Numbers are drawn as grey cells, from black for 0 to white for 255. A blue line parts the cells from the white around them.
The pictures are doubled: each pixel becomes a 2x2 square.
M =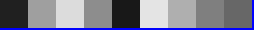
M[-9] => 32
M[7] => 127
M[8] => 103
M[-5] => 24

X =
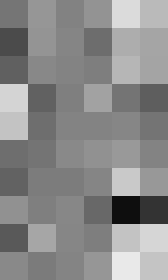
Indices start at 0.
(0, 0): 117
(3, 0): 212
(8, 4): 195
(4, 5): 116
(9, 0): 137
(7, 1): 127
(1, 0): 75
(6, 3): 133
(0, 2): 130
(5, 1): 116
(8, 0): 89
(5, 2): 137
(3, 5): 94
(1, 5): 165
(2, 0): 96
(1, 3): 109
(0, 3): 147
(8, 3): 126
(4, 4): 134
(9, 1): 123

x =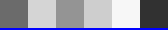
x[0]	107
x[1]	213
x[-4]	148

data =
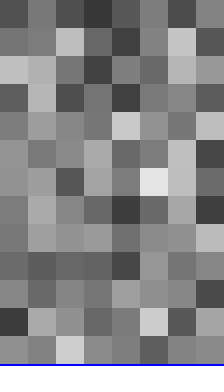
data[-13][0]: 81
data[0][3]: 55
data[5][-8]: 148
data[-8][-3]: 124
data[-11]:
[192, 177, 118, 66, 127, 105, 182, 152]
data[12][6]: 131
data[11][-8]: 60
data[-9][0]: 125
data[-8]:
[148, 121, 138, 171, 105, 124, 191, 71]
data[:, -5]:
[55, 103, 66, 116, 118, 171, 163, 104, 154, 98, 118, 103, 139]
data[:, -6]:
[80, 189, 118, 78, 134, 138, 86, 134, 146, 103, 133, 145, 206]
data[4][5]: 146
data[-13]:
[81, 120, 80, 55, 88, 125, 76, 131]
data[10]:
[135, 106, 133, 118, 159, 143, 135, 75]
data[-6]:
[124, 170, 134, 104, 62, 106, 167, 63]
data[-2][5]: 204
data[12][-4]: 126
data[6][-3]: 228
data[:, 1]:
[120, 124, 177, 182, 158, 121, 158, 170, 159, 93, 106, 170, 129]
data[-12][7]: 86
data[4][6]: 119
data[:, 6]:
[76, 197, 182, 134, 119, 191, 190, 167, 145, 117, 135, 88, 131]

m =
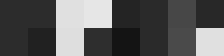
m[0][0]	44
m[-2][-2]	71
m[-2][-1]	40
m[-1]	[44, 33, 222, 46, 20, 42, 74, 224]
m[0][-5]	230

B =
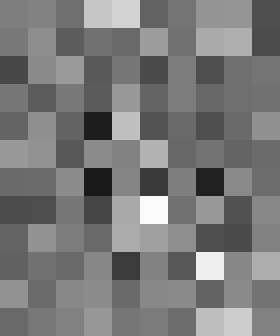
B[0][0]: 126
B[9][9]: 173
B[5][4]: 130
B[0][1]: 130
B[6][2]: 140
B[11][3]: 151
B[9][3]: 134
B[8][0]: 100
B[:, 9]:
[79, 76, 117, 113, 145, 107, 108, 136, 129, 173, 115, 129]
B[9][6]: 87
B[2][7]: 77
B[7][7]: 153
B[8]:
[100, 146, 125, 105, 172, 159, 142, 79, 74, 129]
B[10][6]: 138
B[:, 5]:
[98, 156, 75, 100, 82, 179, 58, 251, 159, 130, 136, 123]
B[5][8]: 100
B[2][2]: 154
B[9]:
[97, 114, 105, 134, 59, 130, 87, 239, 135, 173]
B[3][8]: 111
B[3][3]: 91
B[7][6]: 114
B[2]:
[71, 138, 154, 89, 118, 75, 125, 77, 111, 117]
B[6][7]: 33
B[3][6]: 124
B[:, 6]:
[116, 113, 125, 124, 105, 103, 127, 114, 142, 87, 138, 108]
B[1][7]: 170
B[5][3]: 140
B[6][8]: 137

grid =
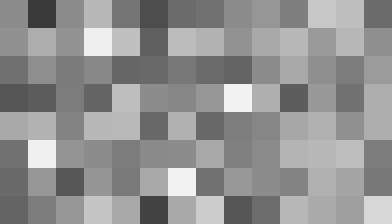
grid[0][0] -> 139
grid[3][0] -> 85
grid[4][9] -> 134
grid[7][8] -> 86
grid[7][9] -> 108
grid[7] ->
[100, 125, 151, 197, 168, 67, 169, 204, 86, 108, 184, 171, 159, 215]
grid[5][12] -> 189
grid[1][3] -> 239
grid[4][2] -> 132
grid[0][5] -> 77
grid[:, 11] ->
[199, 154, 143, 153, 176, 184, 176, 171]
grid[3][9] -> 175
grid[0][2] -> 139
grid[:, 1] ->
[58, 173, 142, 92, 178, 240, 150, 125]
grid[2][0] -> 112
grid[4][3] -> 183
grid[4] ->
[168, 178, 132, 183, 185, 104, 177, 104, 126, 134, 167, 176, 144, 174]
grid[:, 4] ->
[116, 192, 102, 190, 185, 124, 121, 168]
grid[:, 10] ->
[127, 184, 168, 93, 167, 180, 131, 184]
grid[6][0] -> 106
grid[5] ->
[114, 240, 148, 140, 124, 138, 140, 168, 128, 139, 180, 184, 189, 125]
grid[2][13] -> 155
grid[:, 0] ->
[139, 145, 112, 85, 168, 114, 106, 100]
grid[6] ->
[106, 150, 87, 149, 121, 169, 242, 113, 152, 140, 131, 176, 164, 120]

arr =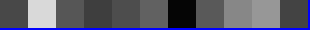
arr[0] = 72
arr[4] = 77
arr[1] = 217
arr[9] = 151

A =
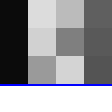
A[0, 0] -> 11
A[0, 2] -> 187
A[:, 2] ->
[187, 127, 212]
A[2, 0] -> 11

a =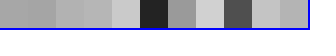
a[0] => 167
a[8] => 79
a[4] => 202
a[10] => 180
